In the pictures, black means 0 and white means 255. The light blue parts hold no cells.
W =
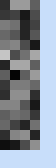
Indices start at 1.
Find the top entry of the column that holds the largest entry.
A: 46
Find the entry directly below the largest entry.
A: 36
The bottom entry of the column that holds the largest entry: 14
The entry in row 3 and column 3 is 36
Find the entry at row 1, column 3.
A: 155
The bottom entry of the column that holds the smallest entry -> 24
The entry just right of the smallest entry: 95
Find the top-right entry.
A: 95
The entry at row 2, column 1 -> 55
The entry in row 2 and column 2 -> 65
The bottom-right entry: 143
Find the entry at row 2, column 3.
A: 24
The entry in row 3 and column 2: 113
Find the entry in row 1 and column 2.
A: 155
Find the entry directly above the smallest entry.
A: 167
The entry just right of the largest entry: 76
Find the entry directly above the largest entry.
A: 124

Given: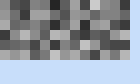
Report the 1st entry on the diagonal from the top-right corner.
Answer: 59
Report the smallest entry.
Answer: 37
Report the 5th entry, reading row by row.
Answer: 121
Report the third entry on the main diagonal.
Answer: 112
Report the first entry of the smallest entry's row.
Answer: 140
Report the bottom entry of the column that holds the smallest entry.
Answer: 193
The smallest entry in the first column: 59
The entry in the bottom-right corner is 182
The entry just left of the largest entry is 71
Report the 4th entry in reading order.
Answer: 130
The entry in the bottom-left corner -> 170
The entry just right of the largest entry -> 140
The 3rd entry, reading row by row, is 71
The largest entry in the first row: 203

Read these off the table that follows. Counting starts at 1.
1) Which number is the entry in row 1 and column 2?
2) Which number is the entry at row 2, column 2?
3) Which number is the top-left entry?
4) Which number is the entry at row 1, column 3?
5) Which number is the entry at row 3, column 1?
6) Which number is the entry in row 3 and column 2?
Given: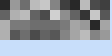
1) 153
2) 176
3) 40
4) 110
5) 176
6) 122

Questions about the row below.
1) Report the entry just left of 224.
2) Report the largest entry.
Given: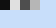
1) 15
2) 224

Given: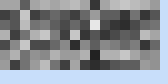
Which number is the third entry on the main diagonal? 187
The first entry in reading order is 165
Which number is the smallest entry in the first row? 54
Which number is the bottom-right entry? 146
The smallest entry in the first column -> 63
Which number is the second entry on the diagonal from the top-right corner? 54
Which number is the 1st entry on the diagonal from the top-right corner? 155
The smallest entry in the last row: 45
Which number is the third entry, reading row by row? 94
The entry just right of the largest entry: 74
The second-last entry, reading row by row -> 155
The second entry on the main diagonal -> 85
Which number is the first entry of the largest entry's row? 104
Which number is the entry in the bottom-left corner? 155
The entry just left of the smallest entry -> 177
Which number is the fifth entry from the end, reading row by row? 85
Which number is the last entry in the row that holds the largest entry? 115
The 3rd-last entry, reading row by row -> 94
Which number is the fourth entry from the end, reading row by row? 94
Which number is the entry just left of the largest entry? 74
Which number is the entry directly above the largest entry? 155
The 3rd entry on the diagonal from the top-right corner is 74
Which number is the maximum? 231
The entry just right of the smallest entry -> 177
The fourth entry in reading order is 165
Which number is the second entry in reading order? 165

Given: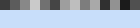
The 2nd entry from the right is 27
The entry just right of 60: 92
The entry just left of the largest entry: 136
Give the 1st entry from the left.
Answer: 60

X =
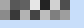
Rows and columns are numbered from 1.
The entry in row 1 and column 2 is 88
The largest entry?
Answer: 230
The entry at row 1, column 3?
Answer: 97
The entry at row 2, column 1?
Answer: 139

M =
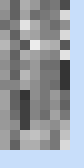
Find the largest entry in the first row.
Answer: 174
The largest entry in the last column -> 226
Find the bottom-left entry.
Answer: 162
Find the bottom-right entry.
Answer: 217
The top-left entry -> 153
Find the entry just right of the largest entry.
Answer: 183
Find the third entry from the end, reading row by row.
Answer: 142
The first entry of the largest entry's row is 183
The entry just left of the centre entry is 183
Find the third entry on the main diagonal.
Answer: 226
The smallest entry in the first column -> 110
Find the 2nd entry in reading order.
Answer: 98
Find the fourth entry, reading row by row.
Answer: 153
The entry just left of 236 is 87
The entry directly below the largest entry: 162
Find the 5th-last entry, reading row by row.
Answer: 174
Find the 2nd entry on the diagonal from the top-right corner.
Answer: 132
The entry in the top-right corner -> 76
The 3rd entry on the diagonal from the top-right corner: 132
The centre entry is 153

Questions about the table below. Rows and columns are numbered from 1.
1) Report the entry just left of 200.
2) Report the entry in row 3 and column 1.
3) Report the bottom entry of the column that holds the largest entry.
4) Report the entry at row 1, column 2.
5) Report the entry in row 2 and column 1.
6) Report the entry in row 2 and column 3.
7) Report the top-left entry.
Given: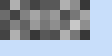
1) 108
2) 78
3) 119
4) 176
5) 108
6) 130
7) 67
